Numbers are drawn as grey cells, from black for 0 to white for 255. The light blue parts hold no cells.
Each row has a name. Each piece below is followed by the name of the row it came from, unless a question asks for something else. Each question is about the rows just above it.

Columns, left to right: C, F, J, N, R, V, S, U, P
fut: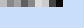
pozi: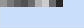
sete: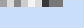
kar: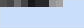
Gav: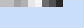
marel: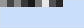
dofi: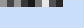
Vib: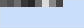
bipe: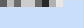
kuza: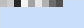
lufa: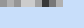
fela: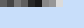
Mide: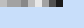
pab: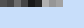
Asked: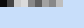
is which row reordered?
fut
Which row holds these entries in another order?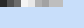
Gav
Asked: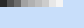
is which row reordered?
kuza
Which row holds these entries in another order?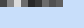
Vib

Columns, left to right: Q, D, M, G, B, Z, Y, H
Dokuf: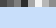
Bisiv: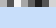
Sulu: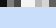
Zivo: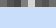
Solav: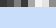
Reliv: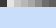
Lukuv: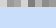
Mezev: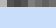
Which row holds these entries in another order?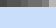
Mezev
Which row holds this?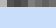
Mezev
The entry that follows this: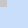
[183]

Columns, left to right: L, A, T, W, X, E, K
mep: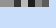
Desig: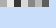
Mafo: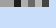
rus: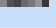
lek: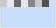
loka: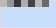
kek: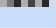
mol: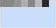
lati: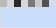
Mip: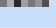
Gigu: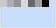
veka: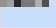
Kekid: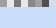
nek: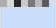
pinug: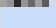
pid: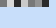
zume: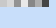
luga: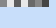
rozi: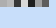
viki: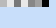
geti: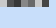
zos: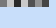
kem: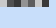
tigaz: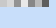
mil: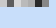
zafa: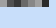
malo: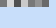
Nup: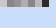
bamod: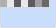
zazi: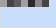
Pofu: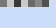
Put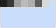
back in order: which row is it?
rozi
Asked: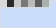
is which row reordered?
nek
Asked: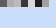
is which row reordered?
rozi

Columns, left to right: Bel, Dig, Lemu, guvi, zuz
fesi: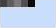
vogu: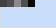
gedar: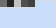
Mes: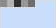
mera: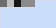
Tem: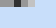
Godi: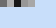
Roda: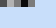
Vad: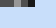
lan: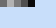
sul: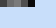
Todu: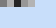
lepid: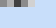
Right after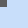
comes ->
[123]
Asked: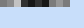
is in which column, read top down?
Lemu
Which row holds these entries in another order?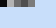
lan
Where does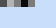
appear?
Roda

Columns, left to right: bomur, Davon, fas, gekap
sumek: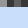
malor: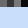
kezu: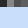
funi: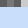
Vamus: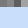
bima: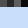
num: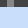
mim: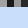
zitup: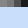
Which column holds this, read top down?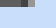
fas
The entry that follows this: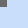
[55]
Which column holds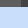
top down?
fas
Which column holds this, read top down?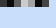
gekap
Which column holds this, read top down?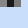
Davon

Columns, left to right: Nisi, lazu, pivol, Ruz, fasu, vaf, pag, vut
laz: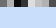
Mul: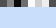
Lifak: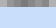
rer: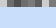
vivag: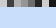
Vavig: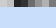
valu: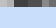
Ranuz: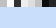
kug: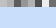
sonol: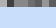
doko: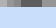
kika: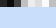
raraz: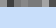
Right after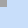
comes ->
[79]
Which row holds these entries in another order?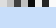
kika
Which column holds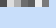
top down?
fasu
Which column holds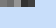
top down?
Ruz
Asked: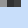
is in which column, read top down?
Ruz

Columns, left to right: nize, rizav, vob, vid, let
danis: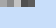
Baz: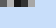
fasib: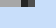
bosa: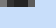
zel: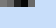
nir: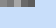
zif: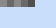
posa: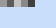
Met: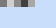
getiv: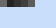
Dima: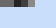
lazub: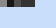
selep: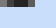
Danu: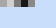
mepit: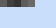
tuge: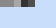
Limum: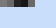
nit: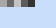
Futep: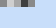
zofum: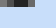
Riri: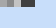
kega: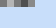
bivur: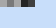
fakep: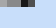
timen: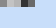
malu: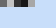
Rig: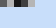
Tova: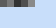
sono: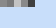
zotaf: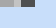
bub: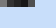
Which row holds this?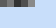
Tova
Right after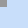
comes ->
[92]

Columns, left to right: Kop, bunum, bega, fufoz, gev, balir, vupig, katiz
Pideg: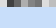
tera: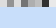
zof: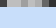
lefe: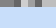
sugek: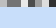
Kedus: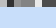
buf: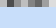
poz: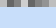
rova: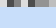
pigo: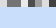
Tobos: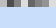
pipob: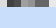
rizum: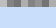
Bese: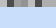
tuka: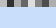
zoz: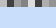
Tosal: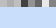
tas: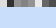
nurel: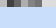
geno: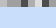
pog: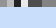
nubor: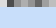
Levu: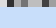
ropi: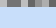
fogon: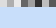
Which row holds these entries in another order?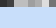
Levu
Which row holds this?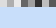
fogon
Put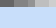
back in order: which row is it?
poz
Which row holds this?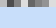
Tobos
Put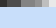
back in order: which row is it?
Kedus
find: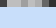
zof

